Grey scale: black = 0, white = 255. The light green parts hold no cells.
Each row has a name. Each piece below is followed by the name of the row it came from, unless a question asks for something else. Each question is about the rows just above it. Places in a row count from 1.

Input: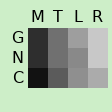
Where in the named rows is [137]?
N, 3
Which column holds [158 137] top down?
L

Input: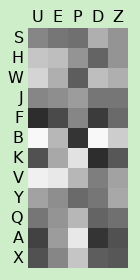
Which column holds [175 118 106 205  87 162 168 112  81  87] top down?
Z
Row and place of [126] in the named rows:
V, 4

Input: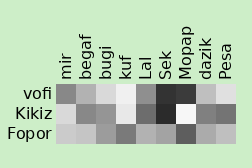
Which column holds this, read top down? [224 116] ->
Pesa
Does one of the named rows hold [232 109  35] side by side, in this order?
no
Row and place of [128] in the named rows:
Kikiz, 8
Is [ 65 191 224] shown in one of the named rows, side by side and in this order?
no
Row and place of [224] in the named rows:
vofi, 9
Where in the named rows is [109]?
Kikiz, 5

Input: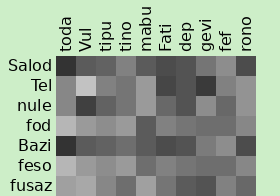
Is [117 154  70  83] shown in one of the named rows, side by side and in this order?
yes
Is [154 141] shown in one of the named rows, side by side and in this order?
yes
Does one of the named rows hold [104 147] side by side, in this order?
yes
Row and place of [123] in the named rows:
Bazi, 8
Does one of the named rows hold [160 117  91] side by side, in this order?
yes
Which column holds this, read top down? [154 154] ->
mabu

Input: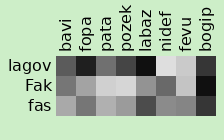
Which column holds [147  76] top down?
labaz
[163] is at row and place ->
Fak, 2
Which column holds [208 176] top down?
pata
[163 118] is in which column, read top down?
fopa

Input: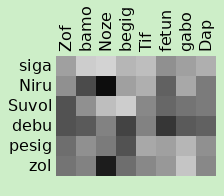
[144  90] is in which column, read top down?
bamo
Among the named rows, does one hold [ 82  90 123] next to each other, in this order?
no
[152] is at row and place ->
zol, 6

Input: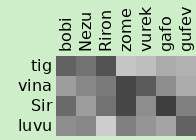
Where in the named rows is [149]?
luvu, 5
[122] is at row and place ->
vina, 3
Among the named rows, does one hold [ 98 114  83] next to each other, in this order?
yes
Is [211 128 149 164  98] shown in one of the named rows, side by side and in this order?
no

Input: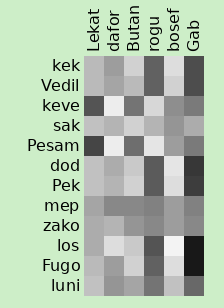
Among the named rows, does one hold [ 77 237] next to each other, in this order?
no
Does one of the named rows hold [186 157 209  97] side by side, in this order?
yes
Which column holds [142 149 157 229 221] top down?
bosef

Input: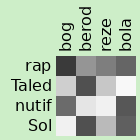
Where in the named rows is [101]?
rap, 4
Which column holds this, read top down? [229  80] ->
berod
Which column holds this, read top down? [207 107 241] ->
bog
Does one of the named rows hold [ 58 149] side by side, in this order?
yes
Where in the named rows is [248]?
Taled, 4
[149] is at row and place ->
rap, 2
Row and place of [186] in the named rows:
Sol, 3

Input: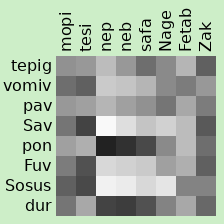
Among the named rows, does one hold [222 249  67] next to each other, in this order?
no
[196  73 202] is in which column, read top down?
safa
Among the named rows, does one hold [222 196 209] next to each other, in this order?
yes
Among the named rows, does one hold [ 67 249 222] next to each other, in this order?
yes
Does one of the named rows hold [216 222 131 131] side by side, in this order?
no
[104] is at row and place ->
dur, 8

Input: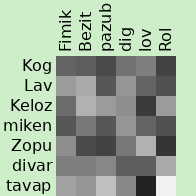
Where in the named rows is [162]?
tavap, 1
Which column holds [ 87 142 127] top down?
Fimik

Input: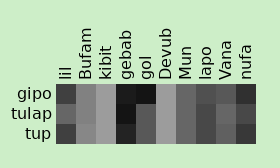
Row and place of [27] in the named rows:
gipo, 4
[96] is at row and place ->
tup, 9
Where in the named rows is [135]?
tup, 2

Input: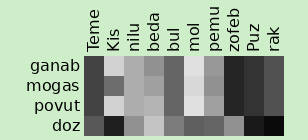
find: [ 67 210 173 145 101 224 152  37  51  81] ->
ganab
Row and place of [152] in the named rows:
ganab, 7
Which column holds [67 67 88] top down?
Teme
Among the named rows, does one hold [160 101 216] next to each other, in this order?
yes
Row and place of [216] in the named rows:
mogas, 6

